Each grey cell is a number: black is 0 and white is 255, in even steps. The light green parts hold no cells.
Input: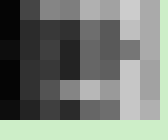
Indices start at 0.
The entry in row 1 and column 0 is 5
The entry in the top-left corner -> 5
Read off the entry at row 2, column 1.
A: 43
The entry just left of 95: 102
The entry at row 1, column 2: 56
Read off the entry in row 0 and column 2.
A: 133
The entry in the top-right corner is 170
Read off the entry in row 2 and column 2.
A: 63
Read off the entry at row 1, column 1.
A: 43
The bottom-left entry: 13
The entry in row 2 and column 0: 13
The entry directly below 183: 102

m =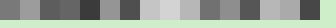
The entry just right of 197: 211
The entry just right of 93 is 101
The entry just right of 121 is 156
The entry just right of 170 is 71

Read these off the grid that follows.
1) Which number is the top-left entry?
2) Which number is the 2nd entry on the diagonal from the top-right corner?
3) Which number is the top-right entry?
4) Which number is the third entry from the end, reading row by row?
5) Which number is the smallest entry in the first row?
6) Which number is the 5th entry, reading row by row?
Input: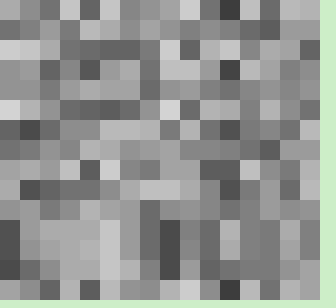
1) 171
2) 155
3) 179
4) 114
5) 61
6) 100

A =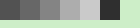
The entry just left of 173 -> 132
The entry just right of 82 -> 103

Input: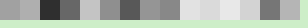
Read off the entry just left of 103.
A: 47
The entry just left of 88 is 143
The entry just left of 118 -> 211
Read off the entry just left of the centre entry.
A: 88

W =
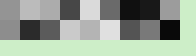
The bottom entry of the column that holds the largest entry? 224
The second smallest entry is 16
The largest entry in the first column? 148
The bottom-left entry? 141
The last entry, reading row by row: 9

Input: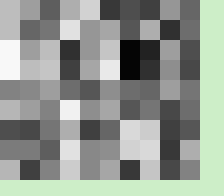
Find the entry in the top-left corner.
189
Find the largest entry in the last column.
174
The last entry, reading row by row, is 130
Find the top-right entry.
102
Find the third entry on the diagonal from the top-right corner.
34
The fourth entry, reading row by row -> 174
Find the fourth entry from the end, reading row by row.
56
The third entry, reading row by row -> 94
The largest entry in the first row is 210
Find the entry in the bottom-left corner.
182
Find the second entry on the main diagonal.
102
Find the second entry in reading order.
158
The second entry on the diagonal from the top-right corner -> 48
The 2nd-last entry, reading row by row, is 72
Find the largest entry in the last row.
204
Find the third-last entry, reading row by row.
197
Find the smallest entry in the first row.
56
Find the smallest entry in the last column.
72
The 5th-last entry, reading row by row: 166

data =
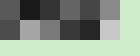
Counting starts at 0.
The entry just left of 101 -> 51
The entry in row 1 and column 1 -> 166
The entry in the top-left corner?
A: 89
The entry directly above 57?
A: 101

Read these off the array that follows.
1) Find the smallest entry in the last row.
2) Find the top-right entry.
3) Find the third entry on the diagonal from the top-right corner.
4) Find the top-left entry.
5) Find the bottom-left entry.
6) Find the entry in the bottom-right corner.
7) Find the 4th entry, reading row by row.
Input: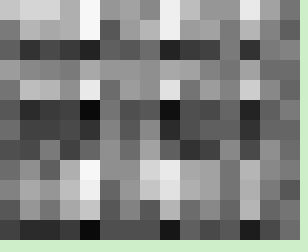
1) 10
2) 116
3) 50
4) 197
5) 65
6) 108
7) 175

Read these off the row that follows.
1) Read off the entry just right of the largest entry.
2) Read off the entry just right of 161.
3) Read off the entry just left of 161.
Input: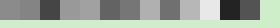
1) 35
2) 99
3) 153
